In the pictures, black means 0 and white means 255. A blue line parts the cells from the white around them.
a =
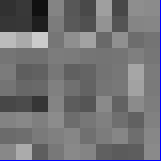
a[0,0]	49
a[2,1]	170
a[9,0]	136
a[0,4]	87
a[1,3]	124
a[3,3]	124
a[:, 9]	[139, 134, 116, 118, 123, 122, 125, 129, 135, 138]
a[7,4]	109
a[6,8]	139
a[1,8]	133
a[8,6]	124
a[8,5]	112
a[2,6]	105
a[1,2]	30
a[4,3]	119
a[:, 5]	[73, 80, 162, 117, 100, 99, 85, 119, 112, 132]
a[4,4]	96
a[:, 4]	[87, 89, 143, 123, 96, 112, 92, 109, 134, 137]
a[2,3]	118
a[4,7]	119
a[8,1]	110
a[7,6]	128
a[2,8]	109

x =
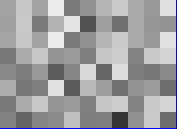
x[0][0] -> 163
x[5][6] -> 158
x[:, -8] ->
[236, 179, 236, 148, 92, 225, 149, 139]
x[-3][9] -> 156
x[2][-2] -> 153
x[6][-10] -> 171
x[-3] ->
[173, 119, 127, 225, 91, 185, 158, 113, 147, 156, 110]
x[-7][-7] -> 228
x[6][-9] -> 200
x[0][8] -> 170
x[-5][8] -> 131
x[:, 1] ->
[199, 201, 199, 171, 125, 119, 171, 100]
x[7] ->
[130, 100, 133, 139, 192, 126, 127, 53, 145, 202, 109]
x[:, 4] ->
[122, 228, 122, 155, 134, 91, 155, 192]
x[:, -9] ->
[163, 122, 163, 199, 153, 127, 200, 133]
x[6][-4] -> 205
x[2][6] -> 181
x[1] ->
[160, 201, 122, 179, 228, 82, 159, 112, 170, 150, 147]
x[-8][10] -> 224

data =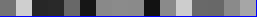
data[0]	116
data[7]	139
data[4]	104
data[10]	138

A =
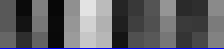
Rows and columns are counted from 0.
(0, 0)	88
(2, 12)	72
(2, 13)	130
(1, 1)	19
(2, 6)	183
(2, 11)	52
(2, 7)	20
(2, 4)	155
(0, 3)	7
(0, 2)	127
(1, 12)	56
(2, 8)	80

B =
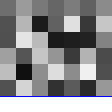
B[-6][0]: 110
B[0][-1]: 139
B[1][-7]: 81
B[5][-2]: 42
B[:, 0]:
[110, 81, 80, 160, 190, 81]
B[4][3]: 221
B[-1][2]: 137
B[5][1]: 212
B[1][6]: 198
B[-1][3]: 49
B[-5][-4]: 97
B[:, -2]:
[97, 56, 34, 179, 240, 42]
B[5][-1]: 152
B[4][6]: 79

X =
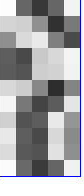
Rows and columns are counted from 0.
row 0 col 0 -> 253
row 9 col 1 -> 89
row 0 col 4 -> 243
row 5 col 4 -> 132
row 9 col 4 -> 143
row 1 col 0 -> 212
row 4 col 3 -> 210
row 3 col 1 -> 73
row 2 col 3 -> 127
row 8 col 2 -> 73
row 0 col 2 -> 56
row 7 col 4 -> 149
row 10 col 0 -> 251
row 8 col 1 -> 94
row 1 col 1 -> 208
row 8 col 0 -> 232

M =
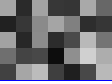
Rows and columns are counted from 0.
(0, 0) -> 166
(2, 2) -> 140
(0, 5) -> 169
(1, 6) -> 54
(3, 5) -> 208
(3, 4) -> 143
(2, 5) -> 185
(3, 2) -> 72
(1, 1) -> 55
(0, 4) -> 53

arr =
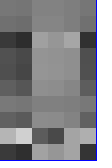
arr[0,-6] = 119
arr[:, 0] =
[119, 112, 57, 81, 79, 95, 121, 97, 181, 58]
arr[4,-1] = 80
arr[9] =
[58, 47, 162, 150, 164, 52]
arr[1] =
[112, 109, 133, 133, 126, 112]
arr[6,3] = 128
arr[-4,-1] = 120
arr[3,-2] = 143
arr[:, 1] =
[117, 109, 45, 73, 70, 86, 118, 90, 208, 47]
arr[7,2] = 140
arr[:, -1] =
[118, 112, 49, 79, 80, 93, 120, 97, 175, 52]
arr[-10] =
[119, 117, 130, 130, 126, 118]
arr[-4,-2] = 126
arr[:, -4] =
[130, 133, 160, 148, 149, 143, 128, 140, 92, 162]

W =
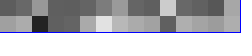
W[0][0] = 93
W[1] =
[160, 172, 35, 96, 100, 170, 226, 184, 171, 162, 96, 175, 164, 156, 174]
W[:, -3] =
[97, 164]
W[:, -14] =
[104, 172]
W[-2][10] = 204
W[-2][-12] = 95

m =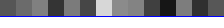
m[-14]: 86
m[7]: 139
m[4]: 123
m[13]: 87
